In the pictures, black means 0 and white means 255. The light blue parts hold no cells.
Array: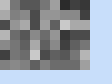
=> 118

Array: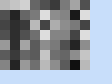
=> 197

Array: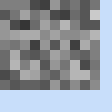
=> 127

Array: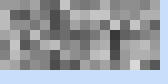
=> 154

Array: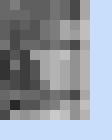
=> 125

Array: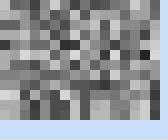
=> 98

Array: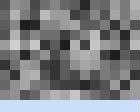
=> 144

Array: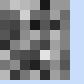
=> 195

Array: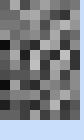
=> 169
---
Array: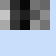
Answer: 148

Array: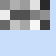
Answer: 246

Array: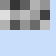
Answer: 106

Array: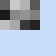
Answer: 56

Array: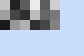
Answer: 70

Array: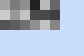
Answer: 194

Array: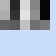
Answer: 112

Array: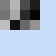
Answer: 105

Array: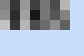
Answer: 142
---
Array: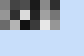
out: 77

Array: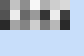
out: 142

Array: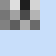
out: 30

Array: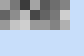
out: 59

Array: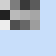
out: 57

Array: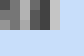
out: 179

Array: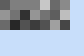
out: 127
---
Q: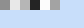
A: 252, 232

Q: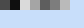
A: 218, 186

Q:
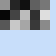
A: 222, 200

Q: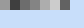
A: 204, 173

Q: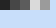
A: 218, 155

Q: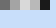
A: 217, 185

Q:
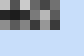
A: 203, 193

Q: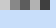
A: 202, 178

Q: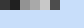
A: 200, 169
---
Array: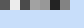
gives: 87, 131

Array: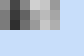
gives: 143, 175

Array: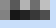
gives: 139, 78

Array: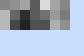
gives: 134, 143

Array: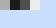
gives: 174, 237

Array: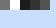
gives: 114, 82

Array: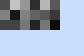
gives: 78, 13

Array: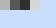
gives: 181, 214
